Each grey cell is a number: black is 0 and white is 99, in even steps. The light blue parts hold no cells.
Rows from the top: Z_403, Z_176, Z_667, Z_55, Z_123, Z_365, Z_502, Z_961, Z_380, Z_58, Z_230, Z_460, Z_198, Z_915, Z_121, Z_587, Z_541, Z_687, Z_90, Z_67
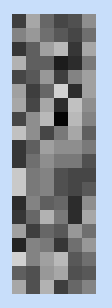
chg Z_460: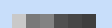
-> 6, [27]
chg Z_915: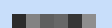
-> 5, [17]
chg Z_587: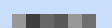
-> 1, [62]
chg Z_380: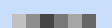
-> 6, [37]

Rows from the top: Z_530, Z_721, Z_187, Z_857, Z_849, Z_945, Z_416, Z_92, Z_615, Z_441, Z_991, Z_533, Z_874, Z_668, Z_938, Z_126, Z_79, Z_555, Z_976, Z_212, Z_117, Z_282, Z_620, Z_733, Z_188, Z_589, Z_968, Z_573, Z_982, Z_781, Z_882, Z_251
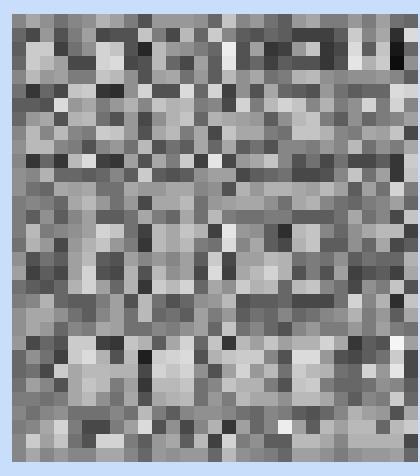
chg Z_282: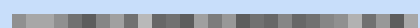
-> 26, [48]
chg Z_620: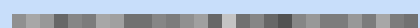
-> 27, [62]
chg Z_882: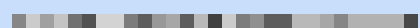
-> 16, [82]
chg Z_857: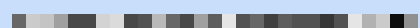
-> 3, [72]

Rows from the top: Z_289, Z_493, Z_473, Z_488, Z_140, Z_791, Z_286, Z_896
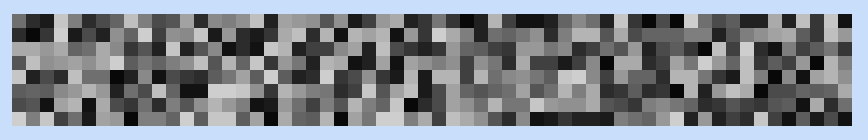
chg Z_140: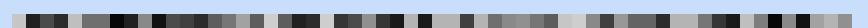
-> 13, [21]
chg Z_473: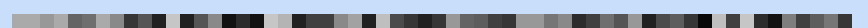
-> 53, [80]
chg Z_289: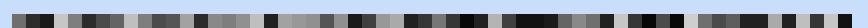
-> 39, [13]
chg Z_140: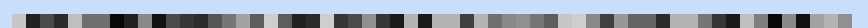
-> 15, [36]

